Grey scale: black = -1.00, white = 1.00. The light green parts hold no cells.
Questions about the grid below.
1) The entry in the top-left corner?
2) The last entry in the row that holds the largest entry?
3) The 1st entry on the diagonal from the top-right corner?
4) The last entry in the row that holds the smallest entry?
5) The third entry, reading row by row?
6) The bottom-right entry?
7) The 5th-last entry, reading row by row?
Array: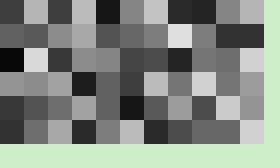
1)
-0.51
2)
-0.61
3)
0.42
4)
0.64
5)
-0.51
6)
0.64
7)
-0.67

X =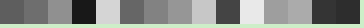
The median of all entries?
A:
0.02
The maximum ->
0.83

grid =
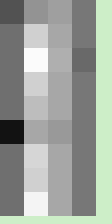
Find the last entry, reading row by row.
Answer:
-0.07
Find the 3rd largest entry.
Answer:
0.68
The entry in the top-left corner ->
-0.36
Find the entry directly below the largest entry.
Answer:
0.63
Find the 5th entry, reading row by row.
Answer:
-0.13
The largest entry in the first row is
0.25
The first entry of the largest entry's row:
-0.13
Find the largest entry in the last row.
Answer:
0.91
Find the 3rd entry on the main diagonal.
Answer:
0.37
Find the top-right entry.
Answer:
-0.07
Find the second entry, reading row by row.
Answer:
0.15

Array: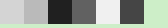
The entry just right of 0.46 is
-0.75
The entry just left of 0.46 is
0.66

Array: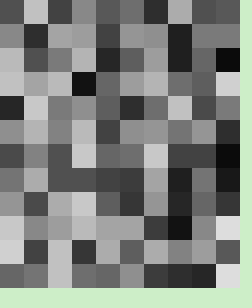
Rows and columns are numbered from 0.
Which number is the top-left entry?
-0.37
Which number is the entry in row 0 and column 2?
-0.48
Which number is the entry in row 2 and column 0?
0.46
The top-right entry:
-0.31
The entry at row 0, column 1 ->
0.51
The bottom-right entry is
0.73
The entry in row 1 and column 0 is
0.07
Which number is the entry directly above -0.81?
-0.91
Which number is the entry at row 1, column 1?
-0.64
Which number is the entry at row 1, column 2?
0.29
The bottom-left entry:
-0.20
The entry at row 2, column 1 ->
-0.37

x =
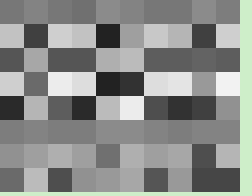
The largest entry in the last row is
0.47
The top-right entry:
-0.02
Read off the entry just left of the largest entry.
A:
0.20
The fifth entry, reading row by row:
0.09
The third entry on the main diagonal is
-0.33
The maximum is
0.90
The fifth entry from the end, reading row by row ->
0.31
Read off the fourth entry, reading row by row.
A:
-0.12
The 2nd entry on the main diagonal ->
-0.50
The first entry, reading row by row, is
-0.07
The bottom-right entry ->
-0.45
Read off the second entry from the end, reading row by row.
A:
-0.45
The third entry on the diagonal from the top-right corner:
-0.27
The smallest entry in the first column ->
-0.67
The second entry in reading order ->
0.03
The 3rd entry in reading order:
-0.07
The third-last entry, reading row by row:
0.20
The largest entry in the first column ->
0.62
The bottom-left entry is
-0.17

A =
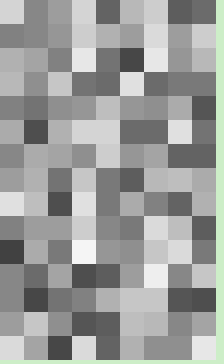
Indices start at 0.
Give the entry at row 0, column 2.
0.23
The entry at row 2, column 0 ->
0.39
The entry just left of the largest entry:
-0.05
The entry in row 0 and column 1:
0.06
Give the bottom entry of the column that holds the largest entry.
0.71
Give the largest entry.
0.92
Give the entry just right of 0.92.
0.18
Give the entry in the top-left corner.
0.66
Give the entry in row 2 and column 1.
0.29
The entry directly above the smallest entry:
0.01
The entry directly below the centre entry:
-0.05
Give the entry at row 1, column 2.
0.18
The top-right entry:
-0.16
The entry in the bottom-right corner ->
0.81
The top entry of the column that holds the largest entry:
0.66
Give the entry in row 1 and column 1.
0.06
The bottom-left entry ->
0.71
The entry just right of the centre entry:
-0.27
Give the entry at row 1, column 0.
0.01
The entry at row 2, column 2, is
0.01

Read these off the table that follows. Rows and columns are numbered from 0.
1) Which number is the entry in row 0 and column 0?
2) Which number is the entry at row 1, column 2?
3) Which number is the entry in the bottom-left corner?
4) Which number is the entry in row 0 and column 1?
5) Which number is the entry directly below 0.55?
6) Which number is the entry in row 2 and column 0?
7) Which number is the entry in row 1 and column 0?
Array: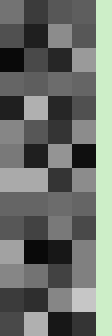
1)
-0.10
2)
0.10
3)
-0.43
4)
-0.54
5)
-0.59
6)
-0.93
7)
-0.37

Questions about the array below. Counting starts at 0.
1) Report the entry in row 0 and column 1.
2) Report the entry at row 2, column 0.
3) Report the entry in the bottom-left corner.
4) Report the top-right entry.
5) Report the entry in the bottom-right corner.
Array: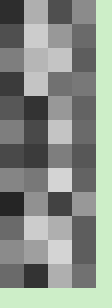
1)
0.37
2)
-0.01
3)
-0.17
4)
0.09
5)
-0.11

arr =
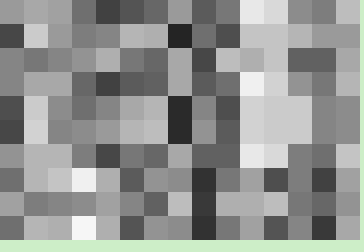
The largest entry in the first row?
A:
0.82
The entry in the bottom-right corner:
0.32
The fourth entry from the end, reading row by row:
-0.34
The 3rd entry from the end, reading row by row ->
0.04
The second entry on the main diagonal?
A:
0.59
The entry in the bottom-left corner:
-0.13
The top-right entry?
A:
0.48
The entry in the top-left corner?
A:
0.21
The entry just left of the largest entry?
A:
0.37
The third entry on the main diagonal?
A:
0.04
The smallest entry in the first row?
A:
-0.49
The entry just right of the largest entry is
0.37
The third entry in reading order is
0.26
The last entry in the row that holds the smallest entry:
0.21
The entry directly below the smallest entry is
0.32
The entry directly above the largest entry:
0.10
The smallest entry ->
-0.72
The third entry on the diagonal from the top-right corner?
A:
-0.24
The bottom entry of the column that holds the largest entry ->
0.93
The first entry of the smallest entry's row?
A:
-0.44
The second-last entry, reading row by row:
-0.55
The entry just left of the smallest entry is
0.37
